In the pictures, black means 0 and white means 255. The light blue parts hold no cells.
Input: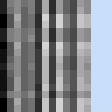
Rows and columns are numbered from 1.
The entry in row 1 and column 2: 125
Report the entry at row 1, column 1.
30
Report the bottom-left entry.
0
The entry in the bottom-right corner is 168
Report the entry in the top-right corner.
139
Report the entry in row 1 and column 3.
139
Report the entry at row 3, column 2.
85
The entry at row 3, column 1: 0
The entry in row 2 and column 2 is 113

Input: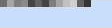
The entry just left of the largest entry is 193
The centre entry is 68

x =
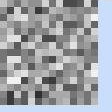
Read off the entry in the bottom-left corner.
117
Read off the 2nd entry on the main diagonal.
75
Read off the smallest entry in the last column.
91
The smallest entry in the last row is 59
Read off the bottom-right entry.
184
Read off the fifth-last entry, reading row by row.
184
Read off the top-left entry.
196
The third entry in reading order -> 117
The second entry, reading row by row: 156
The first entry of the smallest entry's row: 132
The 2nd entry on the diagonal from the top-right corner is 132
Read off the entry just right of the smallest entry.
103
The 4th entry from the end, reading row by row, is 103
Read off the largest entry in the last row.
210
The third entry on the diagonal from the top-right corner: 132
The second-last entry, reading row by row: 117
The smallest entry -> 47

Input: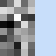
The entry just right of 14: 2
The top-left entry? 80
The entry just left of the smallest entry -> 14
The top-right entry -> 175
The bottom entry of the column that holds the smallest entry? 95
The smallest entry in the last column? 54
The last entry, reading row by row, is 95
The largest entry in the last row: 188
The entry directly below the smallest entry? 80
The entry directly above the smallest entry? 80
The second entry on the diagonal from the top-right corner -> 148
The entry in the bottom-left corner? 107

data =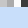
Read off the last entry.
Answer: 59
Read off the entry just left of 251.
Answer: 171
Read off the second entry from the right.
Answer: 251

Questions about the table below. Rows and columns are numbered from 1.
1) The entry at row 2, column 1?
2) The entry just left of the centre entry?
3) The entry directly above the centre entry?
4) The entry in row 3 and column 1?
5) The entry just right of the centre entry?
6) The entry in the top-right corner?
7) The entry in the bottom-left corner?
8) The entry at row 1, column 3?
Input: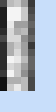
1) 29
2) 175
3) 216
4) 29
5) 159
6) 57
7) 16
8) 201

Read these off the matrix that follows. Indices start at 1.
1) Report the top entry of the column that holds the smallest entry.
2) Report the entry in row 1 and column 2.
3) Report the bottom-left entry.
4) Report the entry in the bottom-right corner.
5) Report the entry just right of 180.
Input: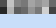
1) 78
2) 195
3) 38
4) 66
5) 93
